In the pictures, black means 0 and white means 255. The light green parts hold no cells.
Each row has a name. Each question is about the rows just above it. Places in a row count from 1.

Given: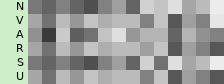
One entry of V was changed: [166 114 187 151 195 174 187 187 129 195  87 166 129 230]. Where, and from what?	12, [159]
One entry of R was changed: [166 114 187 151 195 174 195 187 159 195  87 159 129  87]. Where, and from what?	7, [187]
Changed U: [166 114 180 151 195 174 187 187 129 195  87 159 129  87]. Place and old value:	3, [187]

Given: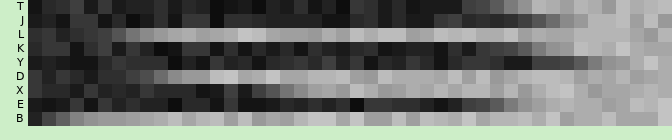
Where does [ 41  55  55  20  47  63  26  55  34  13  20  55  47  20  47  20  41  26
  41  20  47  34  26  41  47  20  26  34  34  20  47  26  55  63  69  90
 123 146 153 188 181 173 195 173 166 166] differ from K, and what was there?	13, [55]
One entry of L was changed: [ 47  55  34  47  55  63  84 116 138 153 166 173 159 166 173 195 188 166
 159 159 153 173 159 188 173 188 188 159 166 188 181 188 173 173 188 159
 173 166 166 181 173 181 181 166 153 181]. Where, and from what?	41, [181]
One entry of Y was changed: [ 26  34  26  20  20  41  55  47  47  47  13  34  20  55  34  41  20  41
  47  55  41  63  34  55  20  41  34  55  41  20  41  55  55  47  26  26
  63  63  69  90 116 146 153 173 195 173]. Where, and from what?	41, [123]
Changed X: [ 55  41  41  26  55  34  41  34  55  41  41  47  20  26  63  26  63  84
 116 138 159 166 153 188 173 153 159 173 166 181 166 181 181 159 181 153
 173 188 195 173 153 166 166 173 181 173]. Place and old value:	12, [41]
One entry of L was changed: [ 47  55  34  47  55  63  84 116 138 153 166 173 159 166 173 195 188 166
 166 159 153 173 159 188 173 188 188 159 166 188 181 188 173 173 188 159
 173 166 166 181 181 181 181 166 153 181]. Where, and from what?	19, [159]
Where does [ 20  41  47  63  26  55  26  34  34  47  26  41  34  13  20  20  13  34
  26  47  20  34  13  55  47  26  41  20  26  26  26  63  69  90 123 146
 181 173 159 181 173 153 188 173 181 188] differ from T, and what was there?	16, [26]
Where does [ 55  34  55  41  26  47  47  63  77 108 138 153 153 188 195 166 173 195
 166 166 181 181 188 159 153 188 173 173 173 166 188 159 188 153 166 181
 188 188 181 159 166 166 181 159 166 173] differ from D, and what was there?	41, [173]

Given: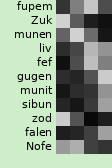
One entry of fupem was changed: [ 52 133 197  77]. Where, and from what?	2, [127]
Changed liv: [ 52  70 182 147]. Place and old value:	1, [45]
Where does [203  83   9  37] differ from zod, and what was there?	4, [30]
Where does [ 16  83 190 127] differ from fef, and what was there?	2, [77]
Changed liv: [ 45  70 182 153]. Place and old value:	4, [147]

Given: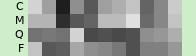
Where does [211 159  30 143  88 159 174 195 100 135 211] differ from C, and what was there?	11, [203]
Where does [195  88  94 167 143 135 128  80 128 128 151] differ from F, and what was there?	7, [120]
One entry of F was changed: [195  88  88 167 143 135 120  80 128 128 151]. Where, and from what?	3, [94]

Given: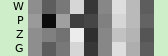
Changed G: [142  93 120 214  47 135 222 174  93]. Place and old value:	5, [55]
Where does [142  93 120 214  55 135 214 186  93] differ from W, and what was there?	7, [222]
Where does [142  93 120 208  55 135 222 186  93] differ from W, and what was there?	4, [214]
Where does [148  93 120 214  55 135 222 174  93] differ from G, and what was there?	1, [142]
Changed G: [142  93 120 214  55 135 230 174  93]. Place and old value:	7, [222]
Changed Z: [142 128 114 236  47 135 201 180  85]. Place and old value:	7, [194]

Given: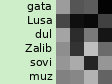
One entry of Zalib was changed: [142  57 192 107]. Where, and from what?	2, [51]
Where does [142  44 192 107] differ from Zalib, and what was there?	2, [51]
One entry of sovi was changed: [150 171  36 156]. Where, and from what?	4, [150]

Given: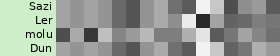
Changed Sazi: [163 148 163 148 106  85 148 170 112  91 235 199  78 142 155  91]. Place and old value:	11, [242]
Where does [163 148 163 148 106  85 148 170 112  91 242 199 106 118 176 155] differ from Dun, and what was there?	13, [99]
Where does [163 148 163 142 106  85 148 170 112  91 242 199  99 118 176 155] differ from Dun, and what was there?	4, [148]
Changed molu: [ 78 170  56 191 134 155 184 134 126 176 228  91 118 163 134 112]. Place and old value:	8, [126]
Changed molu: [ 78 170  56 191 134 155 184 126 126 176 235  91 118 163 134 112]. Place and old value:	11, [228]

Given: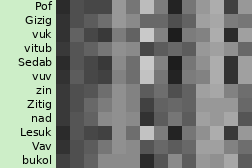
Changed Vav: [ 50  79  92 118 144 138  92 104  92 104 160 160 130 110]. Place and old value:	7, [85]
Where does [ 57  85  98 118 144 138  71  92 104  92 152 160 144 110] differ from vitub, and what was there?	14, [104]

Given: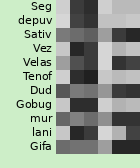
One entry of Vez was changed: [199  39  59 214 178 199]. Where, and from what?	6, [193]
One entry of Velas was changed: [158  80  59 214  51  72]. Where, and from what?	6, [66]
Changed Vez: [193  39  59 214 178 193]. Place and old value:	1, [199]
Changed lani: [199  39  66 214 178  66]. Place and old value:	3, [59]
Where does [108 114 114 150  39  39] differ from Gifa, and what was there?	4, [158]

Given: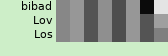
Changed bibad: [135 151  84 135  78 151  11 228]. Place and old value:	4, [143]
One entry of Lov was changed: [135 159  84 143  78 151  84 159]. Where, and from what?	2, [151]

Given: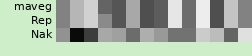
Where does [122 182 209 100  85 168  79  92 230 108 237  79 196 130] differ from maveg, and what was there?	1, [130]
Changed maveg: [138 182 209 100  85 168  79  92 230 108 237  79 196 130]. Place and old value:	1, [130]
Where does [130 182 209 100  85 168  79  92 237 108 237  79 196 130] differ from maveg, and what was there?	9, [230]
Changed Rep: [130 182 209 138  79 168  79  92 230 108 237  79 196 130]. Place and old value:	5, [85]

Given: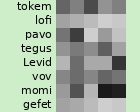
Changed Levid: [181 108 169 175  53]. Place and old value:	4, [169]
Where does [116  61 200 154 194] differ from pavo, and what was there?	3, [206]
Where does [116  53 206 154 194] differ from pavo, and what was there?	2, [61]

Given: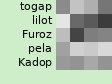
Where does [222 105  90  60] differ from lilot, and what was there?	1, [229]
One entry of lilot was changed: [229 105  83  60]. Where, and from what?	3, [90]
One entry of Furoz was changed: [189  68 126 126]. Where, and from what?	4, [132]
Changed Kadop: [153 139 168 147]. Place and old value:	2, [147]
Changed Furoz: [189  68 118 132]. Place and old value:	3, [126]
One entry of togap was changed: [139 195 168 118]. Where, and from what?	3, [175]

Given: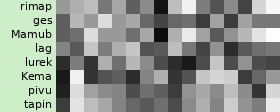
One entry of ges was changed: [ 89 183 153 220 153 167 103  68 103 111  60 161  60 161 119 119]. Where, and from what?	1, [95]
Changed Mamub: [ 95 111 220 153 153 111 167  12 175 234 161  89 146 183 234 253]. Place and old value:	15, [227]
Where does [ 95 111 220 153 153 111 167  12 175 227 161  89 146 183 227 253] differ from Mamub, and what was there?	10, [234]
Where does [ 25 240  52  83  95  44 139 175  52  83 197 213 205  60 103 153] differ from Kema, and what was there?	7, [132]
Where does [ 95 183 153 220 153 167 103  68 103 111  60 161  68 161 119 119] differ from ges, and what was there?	13, [60]

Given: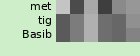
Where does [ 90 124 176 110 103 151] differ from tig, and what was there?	6, [144]
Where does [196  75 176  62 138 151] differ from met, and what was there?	3, [169]
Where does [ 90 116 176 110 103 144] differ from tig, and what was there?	2, [124]
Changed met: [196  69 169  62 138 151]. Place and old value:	2, [75]
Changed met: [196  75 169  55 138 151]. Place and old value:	4, [62]
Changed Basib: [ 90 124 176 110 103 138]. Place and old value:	6, [131]
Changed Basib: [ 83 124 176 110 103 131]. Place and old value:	1, [90]

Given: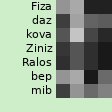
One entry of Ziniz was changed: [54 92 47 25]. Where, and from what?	2, [85]
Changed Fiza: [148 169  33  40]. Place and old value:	4, [33]
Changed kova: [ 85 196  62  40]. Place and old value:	3, [70]
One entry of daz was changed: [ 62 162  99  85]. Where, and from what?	4, [92]
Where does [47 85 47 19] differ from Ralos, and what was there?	4, [25]

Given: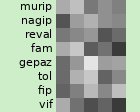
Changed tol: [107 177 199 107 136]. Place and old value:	4, [99]
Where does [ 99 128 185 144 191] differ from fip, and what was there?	4, [136]
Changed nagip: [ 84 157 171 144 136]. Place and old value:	3, [177]
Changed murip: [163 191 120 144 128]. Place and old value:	1, [171]
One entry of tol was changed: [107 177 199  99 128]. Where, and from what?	5, [136]

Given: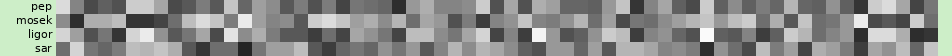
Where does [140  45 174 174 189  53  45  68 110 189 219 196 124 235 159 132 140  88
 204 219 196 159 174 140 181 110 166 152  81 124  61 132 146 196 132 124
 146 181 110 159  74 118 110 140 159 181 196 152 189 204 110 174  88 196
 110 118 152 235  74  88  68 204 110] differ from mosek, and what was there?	7, [53]
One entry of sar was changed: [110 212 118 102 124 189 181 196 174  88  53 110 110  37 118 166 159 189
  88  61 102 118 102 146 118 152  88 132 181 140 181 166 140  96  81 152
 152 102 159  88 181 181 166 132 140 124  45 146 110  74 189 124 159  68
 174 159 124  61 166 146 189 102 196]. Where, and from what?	16, [159]
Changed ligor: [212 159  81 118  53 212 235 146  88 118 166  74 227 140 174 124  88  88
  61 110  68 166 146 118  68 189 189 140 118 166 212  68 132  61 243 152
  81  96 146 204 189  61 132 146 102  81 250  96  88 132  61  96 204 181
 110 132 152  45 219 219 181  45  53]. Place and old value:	61, [174]
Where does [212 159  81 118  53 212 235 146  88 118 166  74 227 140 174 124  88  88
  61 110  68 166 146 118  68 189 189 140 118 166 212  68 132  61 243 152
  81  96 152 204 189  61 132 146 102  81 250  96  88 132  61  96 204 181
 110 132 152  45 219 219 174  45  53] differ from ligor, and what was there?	39, [146]
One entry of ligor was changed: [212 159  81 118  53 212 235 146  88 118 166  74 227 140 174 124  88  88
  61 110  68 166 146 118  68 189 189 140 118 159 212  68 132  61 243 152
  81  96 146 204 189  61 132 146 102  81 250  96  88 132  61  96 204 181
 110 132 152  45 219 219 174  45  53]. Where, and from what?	30, [166]

